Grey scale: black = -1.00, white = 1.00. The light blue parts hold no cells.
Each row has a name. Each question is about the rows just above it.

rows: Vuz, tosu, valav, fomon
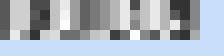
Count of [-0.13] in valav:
0
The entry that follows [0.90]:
[0.23]
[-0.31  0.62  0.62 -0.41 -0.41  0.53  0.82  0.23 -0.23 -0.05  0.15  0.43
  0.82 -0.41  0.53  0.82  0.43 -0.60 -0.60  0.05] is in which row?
Vuz
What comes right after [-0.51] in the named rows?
[-0.13]

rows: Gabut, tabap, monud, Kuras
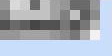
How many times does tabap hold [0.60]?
0
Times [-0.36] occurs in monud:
4
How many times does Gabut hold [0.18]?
3
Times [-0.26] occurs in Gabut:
0
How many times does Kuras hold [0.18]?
3

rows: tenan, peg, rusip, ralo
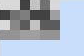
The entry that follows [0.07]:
[-0.29]
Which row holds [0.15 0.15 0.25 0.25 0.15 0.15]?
ralo
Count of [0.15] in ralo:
4
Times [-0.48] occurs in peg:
3
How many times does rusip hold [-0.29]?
3
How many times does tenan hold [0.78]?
0
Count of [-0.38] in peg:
0

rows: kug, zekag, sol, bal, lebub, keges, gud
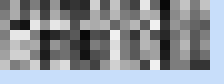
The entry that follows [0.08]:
[0.34]
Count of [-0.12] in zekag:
4

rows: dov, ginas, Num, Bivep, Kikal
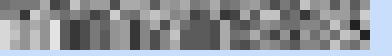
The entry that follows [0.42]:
[0.15]
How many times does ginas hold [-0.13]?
6
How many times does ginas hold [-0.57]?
3
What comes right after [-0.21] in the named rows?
[0.15]

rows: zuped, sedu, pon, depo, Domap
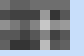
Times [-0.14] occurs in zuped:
4
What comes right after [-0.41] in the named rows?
[-0.49]

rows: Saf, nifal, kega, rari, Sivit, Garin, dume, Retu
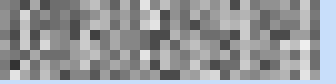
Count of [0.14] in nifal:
6
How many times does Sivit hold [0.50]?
2
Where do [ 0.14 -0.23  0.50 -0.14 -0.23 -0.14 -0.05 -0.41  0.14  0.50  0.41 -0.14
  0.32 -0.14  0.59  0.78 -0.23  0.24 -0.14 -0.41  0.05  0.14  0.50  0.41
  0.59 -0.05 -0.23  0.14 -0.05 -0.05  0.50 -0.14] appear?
kega
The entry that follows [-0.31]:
[0.24]

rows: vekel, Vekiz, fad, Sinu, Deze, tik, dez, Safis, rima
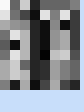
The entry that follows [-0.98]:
[0.51]
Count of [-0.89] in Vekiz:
1
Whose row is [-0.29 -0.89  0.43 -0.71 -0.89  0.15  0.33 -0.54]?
Deze
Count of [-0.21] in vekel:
4
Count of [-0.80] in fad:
0
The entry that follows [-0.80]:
[0.33]

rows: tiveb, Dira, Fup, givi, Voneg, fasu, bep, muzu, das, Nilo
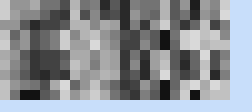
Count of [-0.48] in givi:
1
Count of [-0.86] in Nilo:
4

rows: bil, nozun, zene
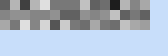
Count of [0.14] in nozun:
5
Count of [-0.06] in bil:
3
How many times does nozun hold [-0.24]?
4
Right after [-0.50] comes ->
[0.42]
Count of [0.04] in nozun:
4

